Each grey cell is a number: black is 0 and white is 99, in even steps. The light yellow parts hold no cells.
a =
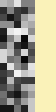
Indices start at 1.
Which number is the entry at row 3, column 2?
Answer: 8
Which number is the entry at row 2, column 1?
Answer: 18
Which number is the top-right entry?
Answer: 50
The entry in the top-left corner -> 72
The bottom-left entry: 8
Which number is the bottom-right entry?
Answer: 77
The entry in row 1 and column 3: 88
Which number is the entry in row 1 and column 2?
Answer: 66
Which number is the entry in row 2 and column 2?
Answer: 50

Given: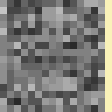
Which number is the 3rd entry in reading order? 21
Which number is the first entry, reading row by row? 60
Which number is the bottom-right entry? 50
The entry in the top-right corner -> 60
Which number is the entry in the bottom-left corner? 60
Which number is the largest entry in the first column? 76
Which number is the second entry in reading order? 33
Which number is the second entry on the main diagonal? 27
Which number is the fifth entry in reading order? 27
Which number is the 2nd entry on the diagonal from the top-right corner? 21
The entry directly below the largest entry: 50
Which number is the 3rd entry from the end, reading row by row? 39
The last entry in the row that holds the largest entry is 66
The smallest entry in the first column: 27

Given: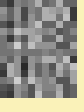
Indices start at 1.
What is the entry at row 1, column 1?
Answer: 33
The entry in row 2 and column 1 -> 57
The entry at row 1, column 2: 22
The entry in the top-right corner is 39
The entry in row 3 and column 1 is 51
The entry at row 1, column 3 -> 51
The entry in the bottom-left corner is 28
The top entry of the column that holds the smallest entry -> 45
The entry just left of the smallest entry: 57
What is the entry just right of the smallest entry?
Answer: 57
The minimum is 16
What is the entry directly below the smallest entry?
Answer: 22
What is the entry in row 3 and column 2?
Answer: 39

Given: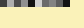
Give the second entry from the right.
36
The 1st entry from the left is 24
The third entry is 30

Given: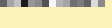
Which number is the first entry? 38
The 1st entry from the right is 53
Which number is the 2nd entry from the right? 85
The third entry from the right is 38

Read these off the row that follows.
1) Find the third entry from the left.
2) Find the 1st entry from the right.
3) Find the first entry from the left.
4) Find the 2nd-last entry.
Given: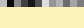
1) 53
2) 48
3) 74
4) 64

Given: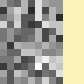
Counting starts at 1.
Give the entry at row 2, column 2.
64
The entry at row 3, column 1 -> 46
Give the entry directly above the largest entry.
82
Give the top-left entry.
64
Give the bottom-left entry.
52
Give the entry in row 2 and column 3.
82
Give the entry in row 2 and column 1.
22
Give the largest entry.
98
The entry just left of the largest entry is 46
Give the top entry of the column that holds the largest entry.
87
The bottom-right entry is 34
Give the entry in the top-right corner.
58
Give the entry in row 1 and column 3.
40
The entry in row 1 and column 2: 46
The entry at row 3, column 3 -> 76
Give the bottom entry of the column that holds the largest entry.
52
